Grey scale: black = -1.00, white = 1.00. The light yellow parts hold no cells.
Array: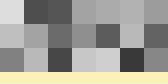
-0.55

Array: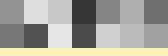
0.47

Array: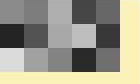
-0.67

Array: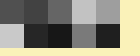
-0.04

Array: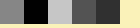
-0.35

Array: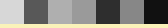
0.06

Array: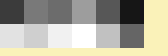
0.51

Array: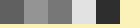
0.77

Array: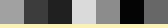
-0.97

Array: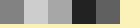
-0.73
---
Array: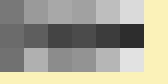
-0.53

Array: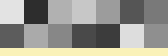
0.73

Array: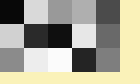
0.81

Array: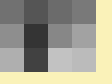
0.06

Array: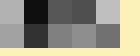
0.11

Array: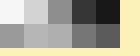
-0.07
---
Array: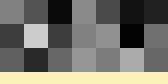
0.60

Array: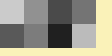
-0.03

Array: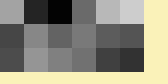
0.06

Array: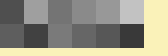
-0.49

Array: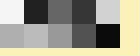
0.47

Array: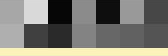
-0.50

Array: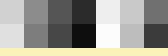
-0.02
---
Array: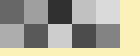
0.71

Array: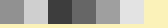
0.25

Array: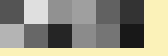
-0.24

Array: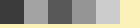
0.60

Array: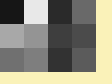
0.32

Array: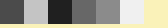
0.09

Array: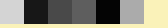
-0.97

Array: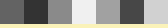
0.26

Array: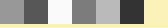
0.46
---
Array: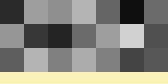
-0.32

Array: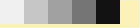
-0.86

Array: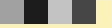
-0.45

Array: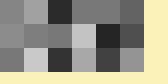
0.16

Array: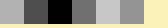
0.16

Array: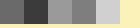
0.63
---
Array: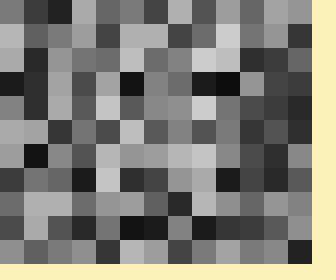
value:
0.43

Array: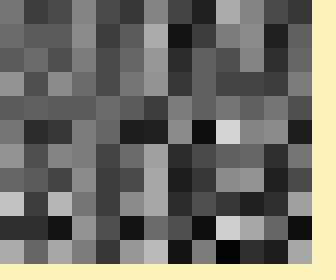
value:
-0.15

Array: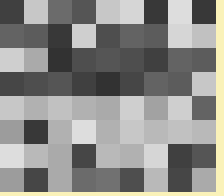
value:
-0.22

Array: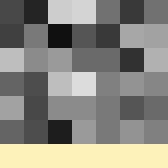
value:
-0.50

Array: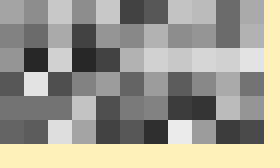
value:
0.01

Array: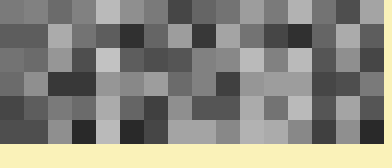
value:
-0.27

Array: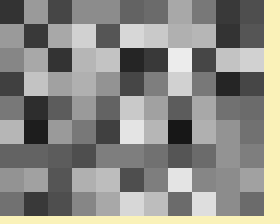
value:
0.21

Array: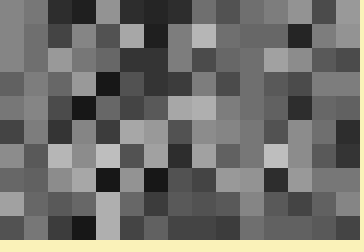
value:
0.04
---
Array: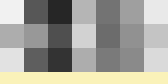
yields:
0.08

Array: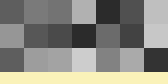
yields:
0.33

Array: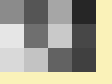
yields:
-0.23

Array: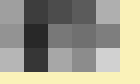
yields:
0.10

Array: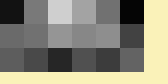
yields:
-0.53

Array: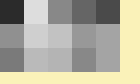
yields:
0.07

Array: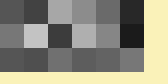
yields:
-0.22

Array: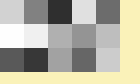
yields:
-0.20
